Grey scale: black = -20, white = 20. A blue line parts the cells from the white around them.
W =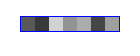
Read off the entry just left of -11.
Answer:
-6
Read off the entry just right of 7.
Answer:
-9
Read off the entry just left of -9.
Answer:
7

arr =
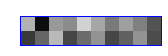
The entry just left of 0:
5
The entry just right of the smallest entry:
4
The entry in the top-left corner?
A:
8
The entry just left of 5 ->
-1
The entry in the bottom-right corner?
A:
-8
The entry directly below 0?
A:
3

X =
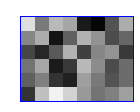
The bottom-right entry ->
5
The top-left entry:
15
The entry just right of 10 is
18
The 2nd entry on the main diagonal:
7
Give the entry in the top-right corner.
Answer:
7
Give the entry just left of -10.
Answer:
8
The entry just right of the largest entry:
13
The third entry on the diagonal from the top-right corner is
1
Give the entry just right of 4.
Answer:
-2
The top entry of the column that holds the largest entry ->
9
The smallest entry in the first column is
-12
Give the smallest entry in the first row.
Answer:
-19
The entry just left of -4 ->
-8
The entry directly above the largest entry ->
-12

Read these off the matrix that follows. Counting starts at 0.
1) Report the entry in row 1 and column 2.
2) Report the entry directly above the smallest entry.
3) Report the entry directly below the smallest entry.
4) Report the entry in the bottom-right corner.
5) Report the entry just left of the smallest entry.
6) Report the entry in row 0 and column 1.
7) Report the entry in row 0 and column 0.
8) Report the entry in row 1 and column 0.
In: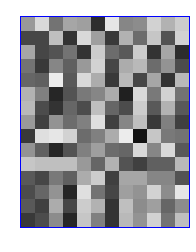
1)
10
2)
10
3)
14
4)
10
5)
17
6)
14
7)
4
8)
-9

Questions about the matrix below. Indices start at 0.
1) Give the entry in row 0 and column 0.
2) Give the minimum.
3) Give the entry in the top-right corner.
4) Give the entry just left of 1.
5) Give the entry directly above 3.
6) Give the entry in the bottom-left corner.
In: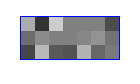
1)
7
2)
-12
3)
-8
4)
0
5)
0
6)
-9

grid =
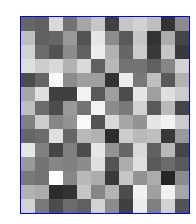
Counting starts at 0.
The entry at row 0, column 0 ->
-4
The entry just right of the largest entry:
1
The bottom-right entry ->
-7
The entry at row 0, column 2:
14
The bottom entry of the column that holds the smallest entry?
13
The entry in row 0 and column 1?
-5
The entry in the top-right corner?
2
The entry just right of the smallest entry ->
2
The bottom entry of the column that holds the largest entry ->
-8
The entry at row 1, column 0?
10
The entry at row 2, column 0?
13
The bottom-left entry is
13
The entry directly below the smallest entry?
18
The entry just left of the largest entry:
-2
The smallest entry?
-14
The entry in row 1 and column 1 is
-5
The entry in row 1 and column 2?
-4
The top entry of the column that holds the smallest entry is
-12
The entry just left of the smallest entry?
7
